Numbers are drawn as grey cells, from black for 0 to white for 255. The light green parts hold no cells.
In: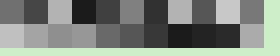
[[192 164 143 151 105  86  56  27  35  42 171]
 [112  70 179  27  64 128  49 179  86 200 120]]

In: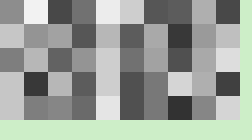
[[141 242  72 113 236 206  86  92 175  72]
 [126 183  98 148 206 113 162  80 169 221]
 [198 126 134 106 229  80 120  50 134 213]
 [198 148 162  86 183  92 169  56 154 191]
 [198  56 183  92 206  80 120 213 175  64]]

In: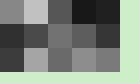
[[135 193  86  24  32]
 [ 60 165 106 141 122]
 [ 48  74 114  93  54]]

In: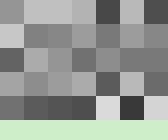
[[113  91  84  78 218  57 212]
 [199 129 135 156 121 156 135]
 [ 99 171 149 113 141 121 121]
 [164 141 156 171  91 185 107]
 [149 192 192 179  72 185  78]]

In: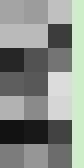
[[185 185  60]
 [ 18  25  67]
 [125 150 109]
 [ 39  82 117]
 [164 156 192]
 [177 137 213]
 [ 95  88 219]]

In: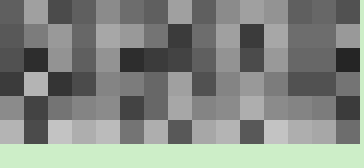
[[ 59 180  52  75 132 124 103 160  81 132 153 124  81  81 116]
 [ 95 160  75  95 139 109  95 160  95 139 160 147  95 103  81]
 [139  67 116 132 139  67 103 167 132 139 174 139 132 124  59]
 [ 81  45 147  95 147  45  59  67  95 147  75 153 103 103  37]
 [ 88 124 153 103 167 153 116  59 109 160  59 167 109 109 153]
 [180  75 195 174 187 116 174  88 167 180  88 195 174 167 109]]

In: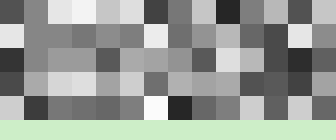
[[206  60 119 111 103 126 251  38 103 126 206  96 206 103]
 [230 134 134 119 140 126 236 111 147 184 103  74 230 140]
 [ 52 134 155 155  89 170 163 147  89 222 184  74  45  96]
 [ 74 170 214 222 163 206 111 177 163 170  82  89  66 163]
 [ 82 134 230 243 198 222  66 119 198  38 126 184  82 198]]
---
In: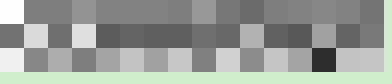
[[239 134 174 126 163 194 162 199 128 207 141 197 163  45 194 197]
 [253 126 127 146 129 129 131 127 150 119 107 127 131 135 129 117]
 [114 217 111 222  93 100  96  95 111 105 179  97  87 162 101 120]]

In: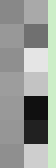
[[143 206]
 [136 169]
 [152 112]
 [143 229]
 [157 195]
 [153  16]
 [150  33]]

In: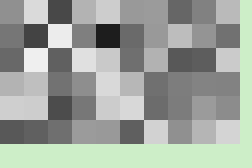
[[ 88  96 111 155 153  95 210 144 181 212]
 [144 218  72 179 205 153 155 102 129 186]
 [118  67 236 127  29 106 153 189 148 113]
 [104 239  96 224 201 111 178  88  93 203]
 [179 191 114 142 217 183 112 125 131 130]
 [207 205  76 119 204 216 108 124 155 140]]

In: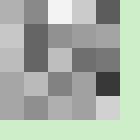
[[166 143 175 161 209]
 [177 137 243 203  92]
 [199 101 145 157 164]
 [188 101 190 111 119]
 [166 186 130 161  56]]

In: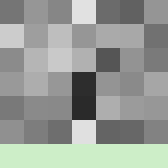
[[144 125 110 224 100 103 130]
 [117 150 134 225 107  97 149]
 [204 158 190 150 170 168 113]
 [139 181 201 177  85 147 122]
 [153 173 151  45 148 138 166]
 [121 138 137  42 174 155 151]]

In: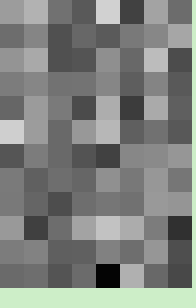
[[106 110  84 107   4 176 104  72]
 [156 178 113  89 209  65 163 108]
 [109 133  80 103  90 121 135 166]
 [148 169  80  84 143 104 188  76]
 [124 134 114 115 134  94 132  89]
 [102 155 122  75 173  60 170  95]
 [207 156 105 152 183  95 113  88]
 [ 85 124 105  83  65 135 138 150]
 [122  96 110 102 144 120 151 118]
 [121 101  77 110 118 113 153 149]
 [153  64 109 163 194 172 124  48]
 [124 130  95  96 129 110 150  78]]

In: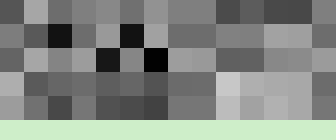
[[156 113  72 118  81  75  66 118 118 188 162 177 168 118]
 [ 85 166 109 127 136 112 146 127 127  75  92  73  72 127]
 [125  89  18 109 153  18 161 109 109 129 127 162 159 109]
 [100 166 132 156  23 134   2 157 153  96  97 136 139 155]
 [174  90 102 108  94 102  83 107 108 199 175 170 168 108]]

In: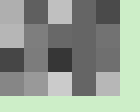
[[134 153 203 101 183]
 [175  95 192 101  74]
 [182 126 104 101 114]
 [ 70 124  54 101 111]]
